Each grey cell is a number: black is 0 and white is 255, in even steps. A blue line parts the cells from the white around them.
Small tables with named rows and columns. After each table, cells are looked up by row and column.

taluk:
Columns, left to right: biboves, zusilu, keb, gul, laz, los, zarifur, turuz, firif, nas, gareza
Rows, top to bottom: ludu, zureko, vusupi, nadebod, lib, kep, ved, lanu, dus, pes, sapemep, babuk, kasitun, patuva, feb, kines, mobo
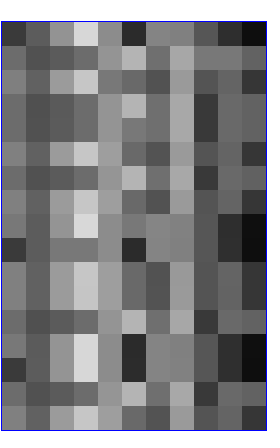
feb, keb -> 148
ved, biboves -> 108
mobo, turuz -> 154
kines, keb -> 91
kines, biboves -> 108
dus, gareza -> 15
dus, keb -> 148
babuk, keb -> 155
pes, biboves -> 58
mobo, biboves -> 128
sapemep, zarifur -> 82
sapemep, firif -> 84

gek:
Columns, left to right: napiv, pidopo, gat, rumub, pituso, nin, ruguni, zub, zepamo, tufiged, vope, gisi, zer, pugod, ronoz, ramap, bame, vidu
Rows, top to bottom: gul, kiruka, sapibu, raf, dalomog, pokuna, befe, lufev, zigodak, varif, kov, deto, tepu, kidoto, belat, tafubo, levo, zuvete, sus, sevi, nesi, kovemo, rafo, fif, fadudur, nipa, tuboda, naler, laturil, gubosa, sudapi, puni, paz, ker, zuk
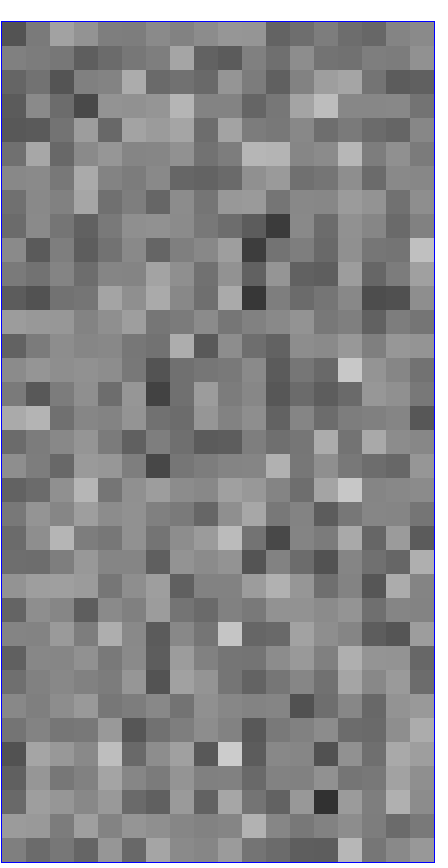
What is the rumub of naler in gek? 129
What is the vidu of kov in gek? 160
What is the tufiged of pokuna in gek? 125
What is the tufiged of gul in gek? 150
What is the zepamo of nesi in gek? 102
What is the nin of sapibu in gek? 172
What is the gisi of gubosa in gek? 121
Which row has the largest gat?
kovemo

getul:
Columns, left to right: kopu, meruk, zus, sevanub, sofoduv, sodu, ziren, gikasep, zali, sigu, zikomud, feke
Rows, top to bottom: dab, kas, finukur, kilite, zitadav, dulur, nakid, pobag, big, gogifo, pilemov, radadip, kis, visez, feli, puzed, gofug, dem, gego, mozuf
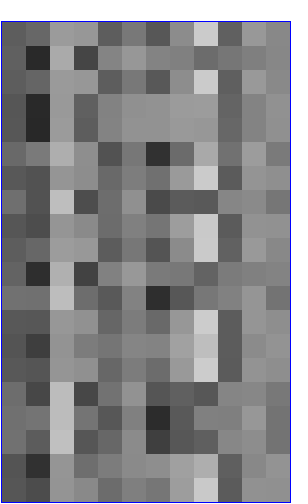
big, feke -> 145
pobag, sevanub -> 77
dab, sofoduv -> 93
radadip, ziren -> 46
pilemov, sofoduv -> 129
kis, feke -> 142
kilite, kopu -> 86
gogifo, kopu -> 93

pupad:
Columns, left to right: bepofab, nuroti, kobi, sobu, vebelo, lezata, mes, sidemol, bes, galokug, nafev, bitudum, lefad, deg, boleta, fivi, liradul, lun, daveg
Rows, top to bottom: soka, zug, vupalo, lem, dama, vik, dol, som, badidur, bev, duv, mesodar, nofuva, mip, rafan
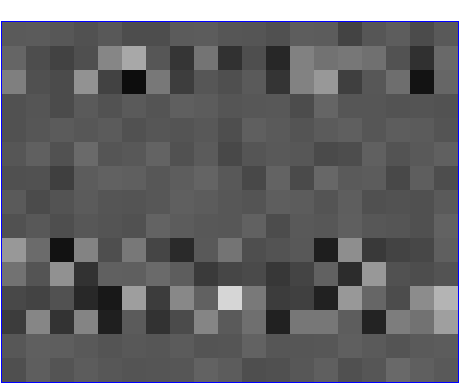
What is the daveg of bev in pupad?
95
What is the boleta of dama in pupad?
95
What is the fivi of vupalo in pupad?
87
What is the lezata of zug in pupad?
168
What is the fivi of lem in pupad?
86
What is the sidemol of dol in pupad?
93
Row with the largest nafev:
mesodar

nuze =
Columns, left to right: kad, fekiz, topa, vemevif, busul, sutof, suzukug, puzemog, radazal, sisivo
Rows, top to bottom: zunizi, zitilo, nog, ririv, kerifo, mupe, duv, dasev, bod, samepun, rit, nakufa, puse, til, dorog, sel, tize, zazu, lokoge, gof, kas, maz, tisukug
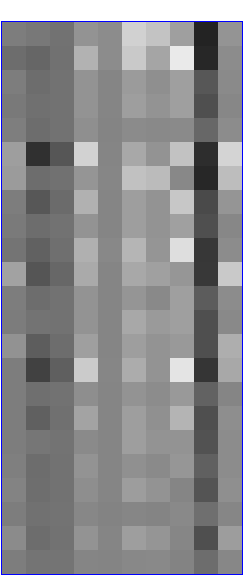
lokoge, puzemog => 150
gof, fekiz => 110
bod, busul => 133
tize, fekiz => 96
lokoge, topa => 114
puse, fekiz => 115
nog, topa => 114
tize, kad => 125
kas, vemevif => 135
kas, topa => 115
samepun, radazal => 55
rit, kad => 162
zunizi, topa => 114
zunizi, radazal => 35
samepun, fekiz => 97
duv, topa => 113
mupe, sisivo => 212
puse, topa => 114
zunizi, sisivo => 148
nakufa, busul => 133

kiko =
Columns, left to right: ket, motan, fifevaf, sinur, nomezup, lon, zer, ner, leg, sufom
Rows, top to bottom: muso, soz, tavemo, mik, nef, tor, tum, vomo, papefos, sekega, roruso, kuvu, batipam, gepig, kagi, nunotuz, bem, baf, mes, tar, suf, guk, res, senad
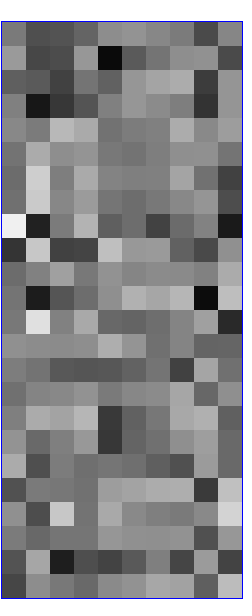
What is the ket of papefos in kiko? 240
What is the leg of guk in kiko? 80
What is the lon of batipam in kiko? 100
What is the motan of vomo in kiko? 202
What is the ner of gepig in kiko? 132
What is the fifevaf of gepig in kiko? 139
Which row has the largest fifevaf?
suf

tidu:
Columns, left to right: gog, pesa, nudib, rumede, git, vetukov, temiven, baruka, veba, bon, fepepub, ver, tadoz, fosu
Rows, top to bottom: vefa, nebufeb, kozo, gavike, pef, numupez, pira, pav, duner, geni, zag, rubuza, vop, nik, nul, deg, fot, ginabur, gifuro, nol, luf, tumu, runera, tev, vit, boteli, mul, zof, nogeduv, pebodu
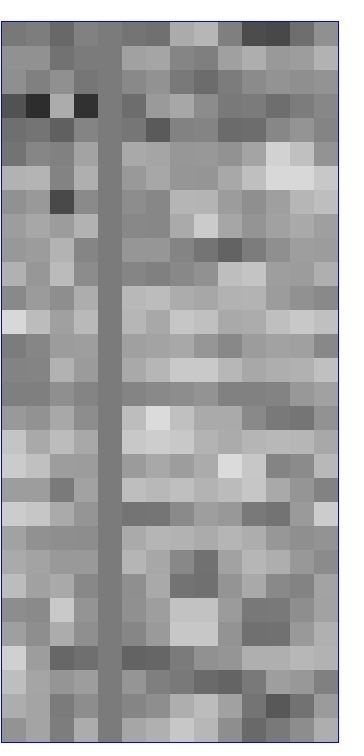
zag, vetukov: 133
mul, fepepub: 175
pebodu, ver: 121
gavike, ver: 110
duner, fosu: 159
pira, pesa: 180
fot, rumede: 141
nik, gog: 124
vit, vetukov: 144

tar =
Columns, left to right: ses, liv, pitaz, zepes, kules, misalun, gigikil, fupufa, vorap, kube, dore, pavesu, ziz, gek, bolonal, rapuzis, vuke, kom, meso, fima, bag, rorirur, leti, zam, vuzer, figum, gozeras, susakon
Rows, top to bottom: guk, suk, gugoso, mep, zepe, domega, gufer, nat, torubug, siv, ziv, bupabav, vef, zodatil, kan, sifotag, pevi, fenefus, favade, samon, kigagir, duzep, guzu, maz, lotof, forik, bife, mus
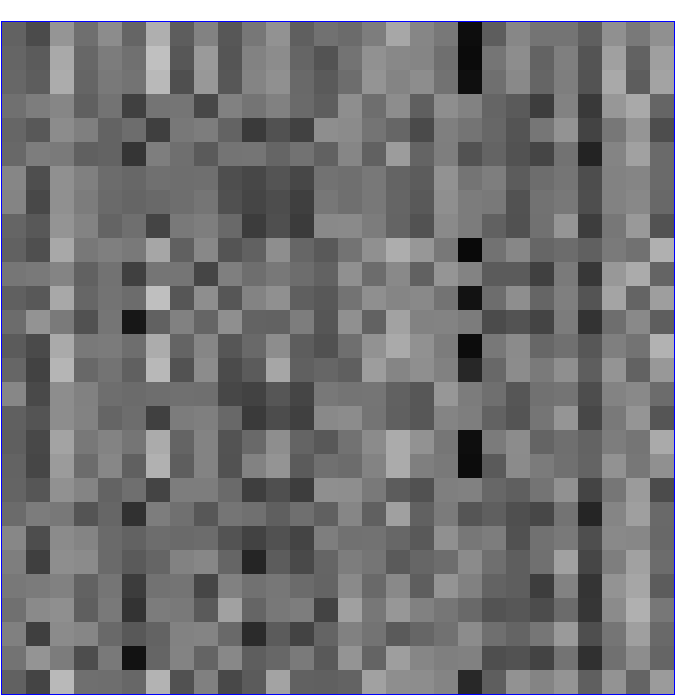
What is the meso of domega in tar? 126
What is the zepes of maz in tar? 98
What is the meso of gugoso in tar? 114
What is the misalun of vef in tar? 23
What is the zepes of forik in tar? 134
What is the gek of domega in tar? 97
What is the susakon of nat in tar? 104
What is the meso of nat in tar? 143
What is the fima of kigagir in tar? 85
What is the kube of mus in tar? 72
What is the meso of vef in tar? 131
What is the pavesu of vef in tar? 98
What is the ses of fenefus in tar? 95
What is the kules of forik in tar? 105
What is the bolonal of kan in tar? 95
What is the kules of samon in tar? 99

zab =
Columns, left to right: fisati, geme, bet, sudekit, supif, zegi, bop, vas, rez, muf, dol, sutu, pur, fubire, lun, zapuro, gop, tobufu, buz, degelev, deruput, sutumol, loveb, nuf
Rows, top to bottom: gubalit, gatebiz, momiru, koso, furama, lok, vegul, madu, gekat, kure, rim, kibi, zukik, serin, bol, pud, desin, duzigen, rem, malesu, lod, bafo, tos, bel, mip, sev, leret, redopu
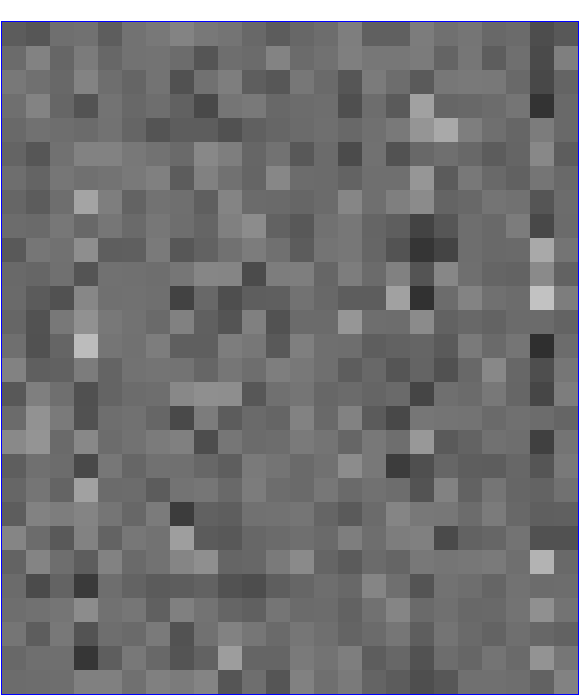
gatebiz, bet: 102
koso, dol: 121
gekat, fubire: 113
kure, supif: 94
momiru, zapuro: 123
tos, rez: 143
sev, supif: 110
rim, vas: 118
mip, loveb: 144
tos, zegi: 106
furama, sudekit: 107
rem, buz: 102
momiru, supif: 110
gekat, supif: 118
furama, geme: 113
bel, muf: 82
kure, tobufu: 53

